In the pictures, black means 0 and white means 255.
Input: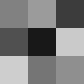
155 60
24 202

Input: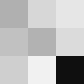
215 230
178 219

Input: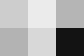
235 181
216 19

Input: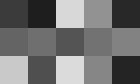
30 216
111 84

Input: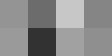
108 199
50 161

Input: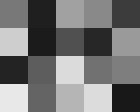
31 161
27 80
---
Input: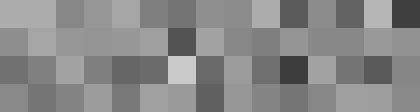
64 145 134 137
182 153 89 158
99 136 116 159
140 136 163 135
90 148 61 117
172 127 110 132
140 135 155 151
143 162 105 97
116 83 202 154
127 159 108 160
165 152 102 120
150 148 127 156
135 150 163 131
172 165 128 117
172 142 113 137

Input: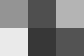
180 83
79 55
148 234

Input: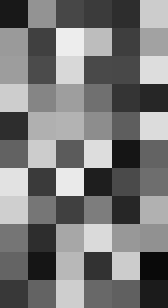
204 162 221 38 220 99 110 177 145 9 27
45 62 72 52 94 21 74 38 152 204 96
59 189 73 112 141 221 30 125 218 50 104
71 237 216 158 179 91 234 64 167 184 206
147 64 75 133 176 204 58 118 45 21 99
24 154 157 205 45 98 226 207 117 100 56

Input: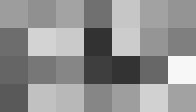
148 127 247 162
162 149 103 209
198 204 51 158
112 50 62 134
163 202 134 184
144 211 119 193
157 109 101 89

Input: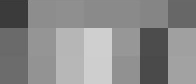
103 160 162
133 76 74
138 151 145
138 207 206
143 182 183
141 149 147
59 106 108

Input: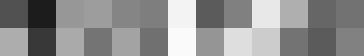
114 129
102 91
175 115
232 204
128 222
91 149
243 250
126 112
133 163
157 116
151 170
28 56
81 173

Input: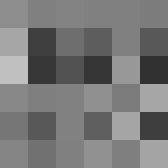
124 88 49 166 62 164
128 128 152 123 165 127
128 93 54 144 95 145
131 110 82 129 129 128
128 63 55 127 88 113
141 166 192 136 118 133

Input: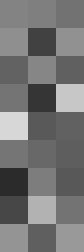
114 145 96 199 97 94 88 115 153
127 65 134 53 89 104 125 178 95
131 143 98 116 215 117 43 71 148
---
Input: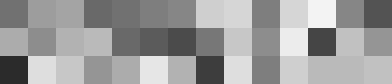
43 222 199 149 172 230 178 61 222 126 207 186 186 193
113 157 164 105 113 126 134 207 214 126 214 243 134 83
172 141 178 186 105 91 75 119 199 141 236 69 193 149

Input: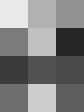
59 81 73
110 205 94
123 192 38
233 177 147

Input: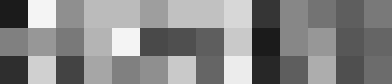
27 244 143 187 187 158 193 193 215 53 135 115 94 121
46 208 67 166 128 143 201 101 236 39 94 173 79 108
128 151 121 180 244 73 79 94 201 27 135 151 87 101

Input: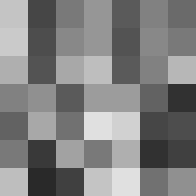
98 168 113 224 209 70 77
121 57 162 121 175 49 64
129 144 90 156 156 98 49
175 83 168 190 90 129 183
190 41 64 196 224 113 144
196 70 121 150 90 129 106
202 77 136 150 83 136 121

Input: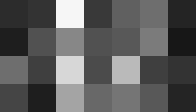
30 81 135 81 88 123 23
44 51 246 57 96 110 36
69 30 164 104 117 88 36
110 63 215 75 186 63 51

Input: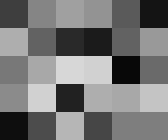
14 76 182 70 126 126
62 133 160 147 90 20
120 168 215 209 8 106
139 209 33 174 168 196
174 98 41 27 98 153

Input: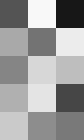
84 248 23
133 215 190
169 115 236
176 228 70
202 141 121

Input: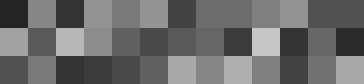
36 134 51 147 121 147 67 108 108 128 147 81 81
81 121 51 59 73 96 169 134 175 128 67 114 169
161 89 183 140 96 73 89 102 59 198 51 102 43

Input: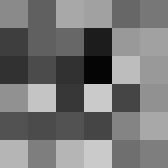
49 75 49 5 189 153
62 96 103 28 153 161
82 75 82 69 132 168
138 96 168 161 103 119
145 196 55 202 69 145
181 126 181 202 111 126
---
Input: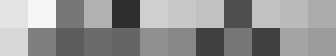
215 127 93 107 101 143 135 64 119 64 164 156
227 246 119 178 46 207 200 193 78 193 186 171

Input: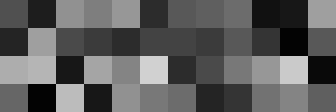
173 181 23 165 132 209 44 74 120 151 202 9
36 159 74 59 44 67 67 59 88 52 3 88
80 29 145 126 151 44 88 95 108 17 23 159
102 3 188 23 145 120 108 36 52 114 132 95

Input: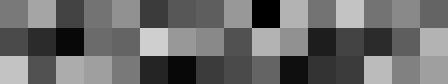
74 43 8 107 100 207 152 137 81 179 145 29 67 43 94 179
121 165 67 115 145 59 87 94 152 0 179 115 195 115 137 100
195 81 172 159 121 36 8 59 74 100 15 51 59 187 129 159

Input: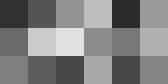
127 92 71 169 71 133
49 84 147 190 43 155
106 203 225 140 120 176

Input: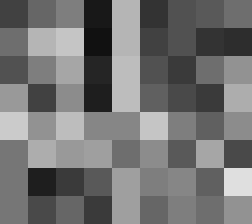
118 30 58 89 159 126 134 96 223
118 73 102 58 159 102 126 110 146
65 102 126 24 181 51 81 89 110
153 65 140 30 189 96 73 58 173
118 173 153 159 110 140 89 166 73
81 126 166 37 189 81 58 110 146
203 146 189 134 134 197 126 96 140
110 181 197 17 181 65 81 51 45

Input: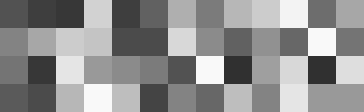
82 62 55 210 62 97 175 123 183 204 243 109 167
90 75 183 249 190 68 131 103 190 131 229 153 153
131 167 204 196 75 75 216 139 97 145 103 249 116
116 55 229 153 139 123 82 249 48 159 216 48 222

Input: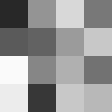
90 98 155 200
250 134 176 114
236 55 200 184
40 148 216 120
